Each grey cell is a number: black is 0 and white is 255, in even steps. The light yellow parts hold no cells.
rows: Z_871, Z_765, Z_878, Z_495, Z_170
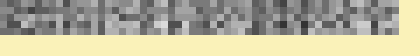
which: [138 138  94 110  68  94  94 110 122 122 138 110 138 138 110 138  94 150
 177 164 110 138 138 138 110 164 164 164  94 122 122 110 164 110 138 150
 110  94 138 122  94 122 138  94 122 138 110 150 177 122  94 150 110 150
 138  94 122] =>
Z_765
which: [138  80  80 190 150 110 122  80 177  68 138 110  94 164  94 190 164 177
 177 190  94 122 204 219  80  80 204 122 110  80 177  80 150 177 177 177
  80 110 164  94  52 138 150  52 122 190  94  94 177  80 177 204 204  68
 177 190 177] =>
Z_495
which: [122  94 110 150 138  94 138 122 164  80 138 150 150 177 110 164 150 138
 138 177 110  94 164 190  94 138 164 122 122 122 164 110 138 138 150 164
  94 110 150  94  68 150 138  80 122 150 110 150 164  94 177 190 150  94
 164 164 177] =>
Z_871

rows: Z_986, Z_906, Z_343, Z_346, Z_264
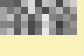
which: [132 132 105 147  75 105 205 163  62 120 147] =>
Z_346
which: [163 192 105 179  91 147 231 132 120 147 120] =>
Z_343
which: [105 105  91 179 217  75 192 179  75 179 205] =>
Z_986

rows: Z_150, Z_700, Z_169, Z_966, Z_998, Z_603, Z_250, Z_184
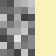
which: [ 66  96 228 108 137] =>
Z_603
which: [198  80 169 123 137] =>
Z_250
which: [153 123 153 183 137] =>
Z_966
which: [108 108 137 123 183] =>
Z_700

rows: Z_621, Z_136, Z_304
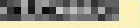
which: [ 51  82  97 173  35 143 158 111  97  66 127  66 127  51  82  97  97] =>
Z_621
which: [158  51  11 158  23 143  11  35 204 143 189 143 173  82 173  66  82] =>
Z_136
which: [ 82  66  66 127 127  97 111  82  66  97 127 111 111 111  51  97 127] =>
Z_304

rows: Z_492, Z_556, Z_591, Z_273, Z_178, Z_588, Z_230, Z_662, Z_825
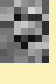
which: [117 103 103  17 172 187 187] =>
Z_230
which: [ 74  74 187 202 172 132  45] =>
Z_273
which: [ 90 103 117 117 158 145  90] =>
Z_662
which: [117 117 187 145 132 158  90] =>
Z_492

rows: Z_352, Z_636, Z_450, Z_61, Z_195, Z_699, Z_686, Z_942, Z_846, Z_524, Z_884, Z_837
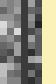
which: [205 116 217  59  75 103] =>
Z_195
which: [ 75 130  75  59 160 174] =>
Z_846
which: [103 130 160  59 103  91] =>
Z_636
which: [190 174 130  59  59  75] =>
Z_524
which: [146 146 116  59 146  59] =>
Z_450

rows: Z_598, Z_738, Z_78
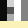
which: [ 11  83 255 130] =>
Z_738
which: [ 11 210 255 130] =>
Z_598

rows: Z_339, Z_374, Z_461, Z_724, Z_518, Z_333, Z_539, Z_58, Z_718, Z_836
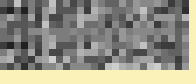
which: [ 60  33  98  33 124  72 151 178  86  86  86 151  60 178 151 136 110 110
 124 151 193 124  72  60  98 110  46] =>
Z_374
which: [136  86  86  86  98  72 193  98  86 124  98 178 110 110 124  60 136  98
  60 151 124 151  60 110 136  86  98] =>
Z_724
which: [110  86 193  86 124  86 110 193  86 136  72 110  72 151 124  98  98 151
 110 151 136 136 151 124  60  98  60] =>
Z_339
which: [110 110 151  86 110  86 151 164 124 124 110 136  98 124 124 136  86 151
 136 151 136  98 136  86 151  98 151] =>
Z_333

